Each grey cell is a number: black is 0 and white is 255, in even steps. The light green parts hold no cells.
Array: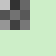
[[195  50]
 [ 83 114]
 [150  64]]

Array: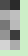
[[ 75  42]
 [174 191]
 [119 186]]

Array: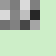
[[153 125]
 [217 133]
 [113 129]]

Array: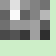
[[150 224]
 [ 98 250]
 [112 153]]

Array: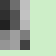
[[ 57 110]
 [ 47  81]
 [ 33  85]]

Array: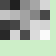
[[ 71  32]
 [196 183]
 [ 57  69]]

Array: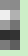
[[142 139]
 [238 177]
 [157 116]]
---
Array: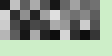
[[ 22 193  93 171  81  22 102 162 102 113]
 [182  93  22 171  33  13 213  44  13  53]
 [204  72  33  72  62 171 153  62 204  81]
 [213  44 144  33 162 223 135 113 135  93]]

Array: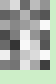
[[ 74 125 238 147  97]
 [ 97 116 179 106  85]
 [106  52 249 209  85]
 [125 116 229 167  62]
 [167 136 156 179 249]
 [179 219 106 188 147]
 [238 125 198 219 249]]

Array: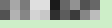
[[ 82 178 134 211 200  47  92  59 134 188]
 [113 167 123 223 223  26 103 146  82 103]]

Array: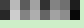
[[ 39 205 131 174 101 162 141   7]
 [ 62 185  92 162  50 131 112  29]]

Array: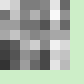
[[ 51  93 157 104  72 228 186]
 [ 63  84 145 125  72 206 195]
 [ 72  93 177 206 134 240 217]
 [114 195 134 177 125 249 145]
 [157 157 114 114  84 186 104]
 [167 195 157 134 145 167 167]
 [228 206 125 125 134 228 104]]

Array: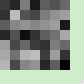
[[ 38  82  15  50  94 113 168]
 [ 50 189  82  71 125 146 158]
 [ 60  38 125  26  94  82 104]
 [ 94 134 146 134 146 158  26]
 [158  71 104  60  50 125 104]
 [168 113 180 189  60 158  50]
 [180  71 134 146  38  94   3]]

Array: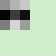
[[  4  59  16]
 [125 211 156]
 [145 178 199]]

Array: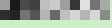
[[ 45  35 115  85 180 104 191 214 180 214 137]
 [158  25  74  65 191 203 158  54 224 115 169]]
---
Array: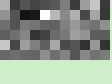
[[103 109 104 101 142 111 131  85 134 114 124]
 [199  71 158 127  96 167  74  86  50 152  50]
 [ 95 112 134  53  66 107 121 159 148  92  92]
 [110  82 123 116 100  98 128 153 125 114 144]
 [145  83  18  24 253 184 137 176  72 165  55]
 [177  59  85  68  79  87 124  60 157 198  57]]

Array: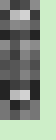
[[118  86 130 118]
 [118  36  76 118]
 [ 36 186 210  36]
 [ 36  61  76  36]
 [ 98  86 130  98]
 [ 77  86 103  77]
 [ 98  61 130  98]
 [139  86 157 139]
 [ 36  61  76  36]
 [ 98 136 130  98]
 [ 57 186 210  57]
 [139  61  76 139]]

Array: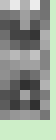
[[137 150 156 151 118]
 [ 92  58  91  48 156]
 [ 81  73 162  86 124]
 [127  85  48  61 178]
 [144 127  91 112 157]
 [142 151 160 161 132]
 [165 184 164 193 132]
 [132 104  82  89 166]
 [110  68  67  53 175]
 [ 83  72 155  83 129]
 [114 122 159 126 115]
 [193 233 177 236 113]]

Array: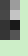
[[ 53  84]
 [ 51  25]
 [ 71 196]
 [ 68 156]]

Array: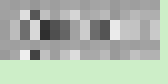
[[154 167 238  66 192 158 193 220 169 169 185 154 167 192 179 178]
 [161 159 163 157 164 158 162 165 157 164 166 154 161 158 162 160]
 [157 188 110 216  47  79 101 162 204 108  84 235 197 195 166 201]
 [156 187 110 216  53  82 104 160 202 111  84 232 195 194 164 199]
 [161 163 222  86 192 161 189 213 166 173 185 151 169 184 176 175]
 [162 157 163 151 164 158 165 167 157 164 166 154 161 158 163 160]]

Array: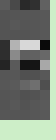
[[ 86  85  85  87  89]
 [ 84  88  83  87  90]
 [ 85  86  81  83  88]
 [ 87  90 102 111  79]
 [ 86  87  80  81  88]
 [ 36  90  20  21 168]
 [ 46 138  95  97 104]
 [ 47 179 216 216  10]
 [ 84  84  84  86  88]
 [ 83  88  85  86  88]
 [ 84  85  86  86  88]
 [ 91  73  41  48  97]]

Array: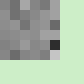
[[134 108 133 138 127 197]
 [130 136 153 136 142  45]
 [137 140 145 142 161 162]
 [141 147 117 143 148 106]
 [143 113 127 137 150 161]
 [132 113 167 133 121 161]]
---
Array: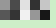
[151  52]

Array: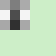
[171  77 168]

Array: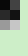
[ 8 18]

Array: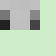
[193 193 191]

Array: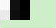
[248  14]

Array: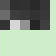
[ 82  61 146]
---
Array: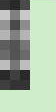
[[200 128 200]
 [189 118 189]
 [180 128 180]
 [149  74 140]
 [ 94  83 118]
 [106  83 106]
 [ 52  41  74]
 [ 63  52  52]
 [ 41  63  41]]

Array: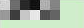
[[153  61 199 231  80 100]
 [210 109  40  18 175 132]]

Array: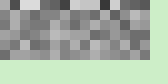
[[174  78 219 219 110  98  66 207 197 197  56 207 110  98  88]
 [143 121 186 110 121 162 132 174 121 186 162 132 174 110 152]
 [110 162 162 152 143 174 132 143 152 174 152 143 132 162 121]
 [132 174 143 110 132 132 162 121 132 110 174  98 143 186 162]
 [121 174 132 121 121 174 143 110 143 174 143 152  98 162 152]
 [162 152 121 132 152 186 174 162 162 110 121 152 132 110 110]]

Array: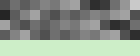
[[ 92 131 162 102  80 111  92 111 131 120 150 162  80  46]
 [ 37  92 131 162 102  80 111  92 111 131 120 150 162  80]
 [ 80 111  92 111 131 120 150 162  80  46  58 111 150 201]
 [162 102  80 111  92 111 131 120 150 162  80  46  58 111]]

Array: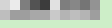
[[190 158 158 168 168 201 180 190 180 158]
 [213 235 126  83  60 225 126 135 117 147]]

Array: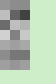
[[209 129 200]
 [108 190 180]
 [168 159 168]
 [159 150 159]
 [150 140 140]
 [140 119 119]
 [190  99  66]]

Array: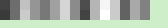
[[ 58 109 203 149 120 160 213 139  67 181 255 203  98 169 129]
 [ 67 109 193 149 120 160 213 139  77 181 245 203  98 169 129]]

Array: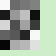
[[ 25 152 192  16]
 [  6 171 183 224]
 [214  78 162  58]
 [248 107 119 129]
 [ 98  88  36 248]]
